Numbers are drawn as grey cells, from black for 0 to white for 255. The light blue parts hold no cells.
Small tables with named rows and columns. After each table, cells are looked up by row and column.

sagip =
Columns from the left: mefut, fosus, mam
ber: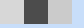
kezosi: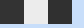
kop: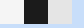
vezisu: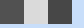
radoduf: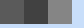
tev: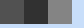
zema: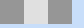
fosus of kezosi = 236
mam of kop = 229
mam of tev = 132
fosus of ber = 76
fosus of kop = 27
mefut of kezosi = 51
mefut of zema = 150
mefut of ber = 215
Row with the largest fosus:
kezosi

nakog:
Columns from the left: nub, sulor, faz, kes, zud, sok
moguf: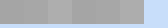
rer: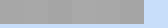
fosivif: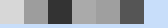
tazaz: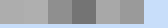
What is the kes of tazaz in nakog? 116
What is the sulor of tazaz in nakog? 175
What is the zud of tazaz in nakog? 168
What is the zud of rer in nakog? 168
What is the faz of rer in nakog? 165
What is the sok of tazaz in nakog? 154
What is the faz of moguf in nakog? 174
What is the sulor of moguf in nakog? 167
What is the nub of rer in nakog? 167
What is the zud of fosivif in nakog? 159
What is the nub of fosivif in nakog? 215
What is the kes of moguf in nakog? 165
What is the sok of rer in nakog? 165
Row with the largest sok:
moguf

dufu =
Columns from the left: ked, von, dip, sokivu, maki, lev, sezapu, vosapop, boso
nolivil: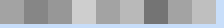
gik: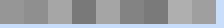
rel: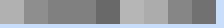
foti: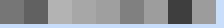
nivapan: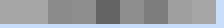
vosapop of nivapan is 159
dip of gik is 166
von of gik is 143
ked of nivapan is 166
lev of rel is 182
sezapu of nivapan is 125
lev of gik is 131
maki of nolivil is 163
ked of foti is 118
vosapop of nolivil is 163

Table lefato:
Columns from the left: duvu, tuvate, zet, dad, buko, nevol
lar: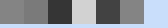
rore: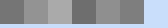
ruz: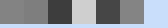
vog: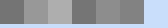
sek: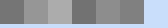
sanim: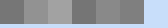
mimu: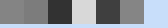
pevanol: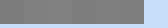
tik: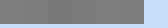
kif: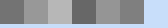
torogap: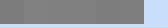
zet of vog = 174
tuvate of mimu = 124
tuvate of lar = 122
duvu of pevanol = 124
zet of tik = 120
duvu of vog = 116
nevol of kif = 127
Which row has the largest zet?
kif

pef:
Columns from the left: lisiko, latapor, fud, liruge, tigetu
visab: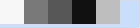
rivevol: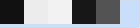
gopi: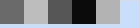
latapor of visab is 121
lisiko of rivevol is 17
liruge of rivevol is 23
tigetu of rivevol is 83
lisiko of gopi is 106
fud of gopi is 86
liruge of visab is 17
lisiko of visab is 247
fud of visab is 87
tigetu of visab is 190
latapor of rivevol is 236
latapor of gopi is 189
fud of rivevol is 242
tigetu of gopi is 179
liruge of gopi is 11

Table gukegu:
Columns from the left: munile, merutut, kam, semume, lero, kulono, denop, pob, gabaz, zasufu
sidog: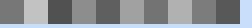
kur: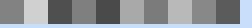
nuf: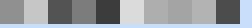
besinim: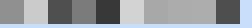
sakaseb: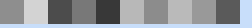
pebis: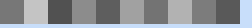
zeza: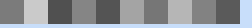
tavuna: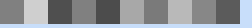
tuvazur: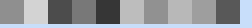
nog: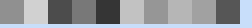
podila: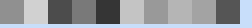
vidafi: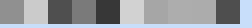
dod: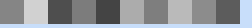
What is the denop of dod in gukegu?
126
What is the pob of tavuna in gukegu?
185
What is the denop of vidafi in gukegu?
166
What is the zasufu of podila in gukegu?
85
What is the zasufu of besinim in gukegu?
78
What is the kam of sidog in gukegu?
81
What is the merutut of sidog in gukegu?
194
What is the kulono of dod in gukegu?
172
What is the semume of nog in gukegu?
120
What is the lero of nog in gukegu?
53
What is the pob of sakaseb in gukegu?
186
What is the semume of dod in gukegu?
124
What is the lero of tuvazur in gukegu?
54
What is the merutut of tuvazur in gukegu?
211
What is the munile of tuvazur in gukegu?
143

